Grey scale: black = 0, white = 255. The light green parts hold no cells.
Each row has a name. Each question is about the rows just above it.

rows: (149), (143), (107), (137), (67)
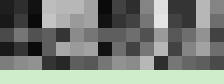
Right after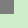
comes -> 139
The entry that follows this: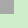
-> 154
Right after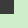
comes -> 10
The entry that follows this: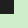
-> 46
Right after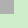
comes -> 154
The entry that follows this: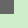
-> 94
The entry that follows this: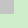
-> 176

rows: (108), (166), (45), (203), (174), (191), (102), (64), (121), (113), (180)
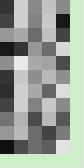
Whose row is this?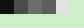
(180)
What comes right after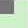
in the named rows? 177
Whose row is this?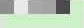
(174)
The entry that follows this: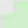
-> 169
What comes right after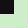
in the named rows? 75
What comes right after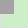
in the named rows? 75

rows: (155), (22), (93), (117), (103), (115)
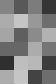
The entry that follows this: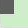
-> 139
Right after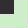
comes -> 190
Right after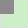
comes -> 178
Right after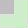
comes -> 184
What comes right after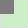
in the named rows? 54
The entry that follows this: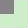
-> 88
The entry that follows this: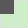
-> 124

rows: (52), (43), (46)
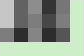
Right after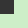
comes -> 118
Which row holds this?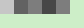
(43)
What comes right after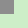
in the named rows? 52
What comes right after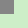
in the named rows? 45

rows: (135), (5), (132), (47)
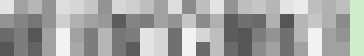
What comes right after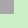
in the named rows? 125
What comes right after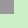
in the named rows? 92
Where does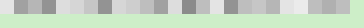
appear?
(135)
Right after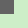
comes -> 161

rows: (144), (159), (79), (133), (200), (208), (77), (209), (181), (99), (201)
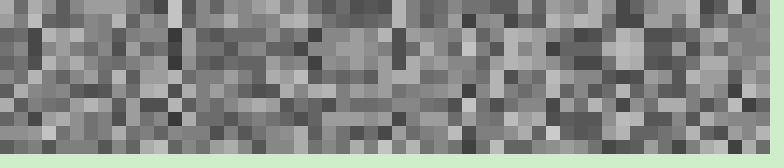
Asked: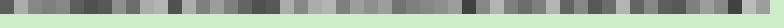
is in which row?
(77)
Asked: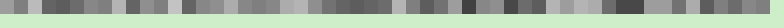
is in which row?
(159)
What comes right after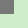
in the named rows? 114
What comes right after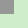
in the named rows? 195
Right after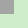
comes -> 80

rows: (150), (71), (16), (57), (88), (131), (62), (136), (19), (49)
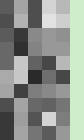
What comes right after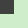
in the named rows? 125
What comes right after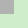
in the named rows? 78
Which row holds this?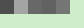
(136)
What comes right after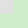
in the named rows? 206
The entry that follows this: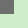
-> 71
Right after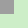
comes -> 84
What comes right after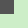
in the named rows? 212

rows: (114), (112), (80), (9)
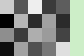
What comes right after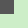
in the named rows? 238
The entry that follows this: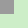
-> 67

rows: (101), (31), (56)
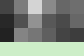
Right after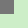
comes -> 95
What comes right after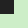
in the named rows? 132
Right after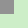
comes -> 88
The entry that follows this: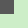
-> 74
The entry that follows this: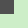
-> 146
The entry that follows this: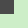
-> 103

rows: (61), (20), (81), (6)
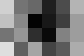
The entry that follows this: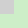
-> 116
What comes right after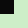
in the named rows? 130
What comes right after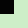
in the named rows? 24
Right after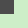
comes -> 180

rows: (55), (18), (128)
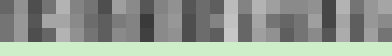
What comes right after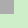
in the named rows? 94
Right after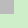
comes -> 131
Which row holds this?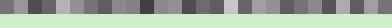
(128)
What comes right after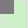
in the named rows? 131

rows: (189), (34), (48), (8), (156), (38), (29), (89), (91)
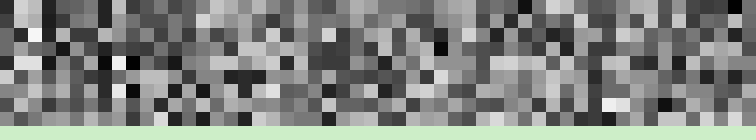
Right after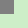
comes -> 139
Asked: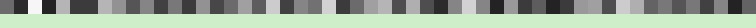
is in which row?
(48)
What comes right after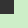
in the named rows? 59

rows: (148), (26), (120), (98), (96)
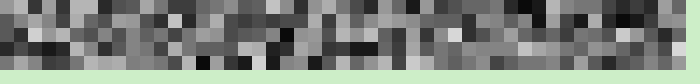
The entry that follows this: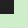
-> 48
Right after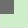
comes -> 81
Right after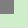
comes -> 132
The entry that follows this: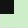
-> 158
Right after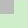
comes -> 96

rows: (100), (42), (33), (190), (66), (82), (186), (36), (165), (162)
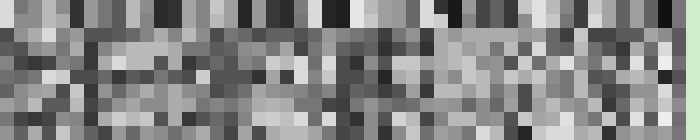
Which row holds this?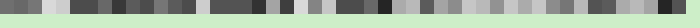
(82)
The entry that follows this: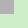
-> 171
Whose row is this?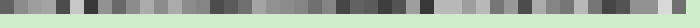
(186)
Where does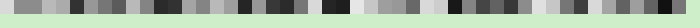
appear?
(42)
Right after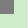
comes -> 217
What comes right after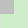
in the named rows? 217
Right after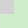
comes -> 185

